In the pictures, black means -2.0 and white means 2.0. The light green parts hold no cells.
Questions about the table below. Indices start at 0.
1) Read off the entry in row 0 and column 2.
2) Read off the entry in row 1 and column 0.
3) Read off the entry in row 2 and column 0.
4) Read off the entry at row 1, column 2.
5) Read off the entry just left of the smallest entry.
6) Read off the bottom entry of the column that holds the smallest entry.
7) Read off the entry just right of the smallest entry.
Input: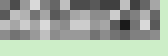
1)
0.4
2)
-0.6
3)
1.0
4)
0.8
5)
-0.6
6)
-0.4
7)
-0.2

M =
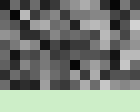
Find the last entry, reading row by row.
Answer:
0.3
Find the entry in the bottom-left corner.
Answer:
-0.3
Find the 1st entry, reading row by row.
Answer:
-1.7
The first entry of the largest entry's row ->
-0.3
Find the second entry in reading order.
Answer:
-0.3
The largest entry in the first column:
0.3
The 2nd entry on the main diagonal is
-1.9
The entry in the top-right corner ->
-1.1
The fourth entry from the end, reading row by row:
1.1
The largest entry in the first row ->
0.7
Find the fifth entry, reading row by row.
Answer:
-1.5
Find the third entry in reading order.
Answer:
-1.3
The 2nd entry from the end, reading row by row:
0.1
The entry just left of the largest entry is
-0.7
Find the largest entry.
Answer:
1.3
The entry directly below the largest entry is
0.5
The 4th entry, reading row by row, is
-0.3
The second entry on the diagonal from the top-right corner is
-1.3
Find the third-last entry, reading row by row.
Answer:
0.3
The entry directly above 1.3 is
0.1

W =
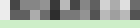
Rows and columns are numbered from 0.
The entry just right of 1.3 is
0.7
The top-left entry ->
1.7
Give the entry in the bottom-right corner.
-0.7
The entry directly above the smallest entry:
-1.1
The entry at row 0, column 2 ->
0.1
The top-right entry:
-0.3
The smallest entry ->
-1.3

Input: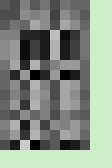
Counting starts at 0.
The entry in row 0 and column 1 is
-0.8
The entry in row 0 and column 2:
0.0
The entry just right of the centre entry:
0.4
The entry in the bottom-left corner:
-0.8
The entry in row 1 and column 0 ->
-0.8
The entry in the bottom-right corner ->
-0.8
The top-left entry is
-0.6
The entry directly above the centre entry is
-0.6
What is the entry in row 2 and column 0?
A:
-0.6
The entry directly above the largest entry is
-1.2
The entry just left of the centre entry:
-2.0
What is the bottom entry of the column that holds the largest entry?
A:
1.2
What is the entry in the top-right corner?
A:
-0.4
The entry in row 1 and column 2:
0.2
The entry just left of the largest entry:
-1.6
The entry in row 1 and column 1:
-0.8

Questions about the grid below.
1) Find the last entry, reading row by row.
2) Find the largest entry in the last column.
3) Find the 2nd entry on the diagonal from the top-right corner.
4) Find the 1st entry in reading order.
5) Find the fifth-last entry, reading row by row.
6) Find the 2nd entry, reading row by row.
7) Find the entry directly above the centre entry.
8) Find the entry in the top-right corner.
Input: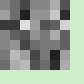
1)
0.7
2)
1.3
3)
1.1
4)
0.1
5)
0.9
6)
-0.3
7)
0.5
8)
-0.7

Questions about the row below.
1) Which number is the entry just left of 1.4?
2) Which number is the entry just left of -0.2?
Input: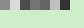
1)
0.2
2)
-0.8

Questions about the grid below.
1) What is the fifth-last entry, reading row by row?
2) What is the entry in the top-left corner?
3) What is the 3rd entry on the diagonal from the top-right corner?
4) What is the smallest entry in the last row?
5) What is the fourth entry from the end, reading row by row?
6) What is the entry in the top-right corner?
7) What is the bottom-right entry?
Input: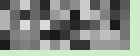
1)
-1.2
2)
-1.2
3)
0.6
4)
-1.6
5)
0.4
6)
-0.6
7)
0.2

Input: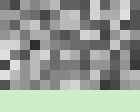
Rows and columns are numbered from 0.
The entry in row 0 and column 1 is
-0.9
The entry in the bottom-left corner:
-0.7
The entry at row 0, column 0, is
-0.3
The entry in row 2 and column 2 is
0.7
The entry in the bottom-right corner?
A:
0.5
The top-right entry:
-0.3
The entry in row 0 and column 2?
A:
0.5
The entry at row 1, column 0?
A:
0.5
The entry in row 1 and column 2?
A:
-0.1
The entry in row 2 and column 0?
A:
0.1
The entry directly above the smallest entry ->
0.7
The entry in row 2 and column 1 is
-0.5
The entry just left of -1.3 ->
0.3
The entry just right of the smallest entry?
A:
0.5
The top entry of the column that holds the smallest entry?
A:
0.1
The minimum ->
-1.3
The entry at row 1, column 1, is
0.5

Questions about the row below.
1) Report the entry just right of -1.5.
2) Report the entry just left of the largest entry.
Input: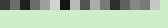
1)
-0.3
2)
0.5

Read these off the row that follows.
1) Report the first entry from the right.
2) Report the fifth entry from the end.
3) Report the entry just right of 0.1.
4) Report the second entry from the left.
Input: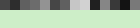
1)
-0.1
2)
-1.5
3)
-1.1
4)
-1.3

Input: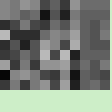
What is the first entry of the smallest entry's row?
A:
-1.9
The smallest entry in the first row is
-1.1
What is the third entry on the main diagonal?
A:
-0.1
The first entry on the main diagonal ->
0.1
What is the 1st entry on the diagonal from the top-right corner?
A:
-0.3
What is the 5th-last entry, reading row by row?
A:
0.5
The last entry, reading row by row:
-0.7
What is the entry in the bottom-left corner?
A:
-1.1
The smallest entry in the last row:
-1.5
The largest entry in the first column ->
0.9
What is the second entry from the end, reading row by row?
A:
-0.3
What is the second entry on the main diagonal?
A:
-0.1
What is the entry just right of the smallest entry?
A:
0.1
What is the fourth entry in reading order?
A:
0.1
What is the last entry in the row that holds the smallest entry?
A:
-0.9
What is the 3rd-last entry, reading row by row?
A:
-0.5
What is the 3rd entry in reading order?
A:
0.3
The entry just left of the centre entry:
0.5
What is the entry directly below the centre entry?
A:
-0.9
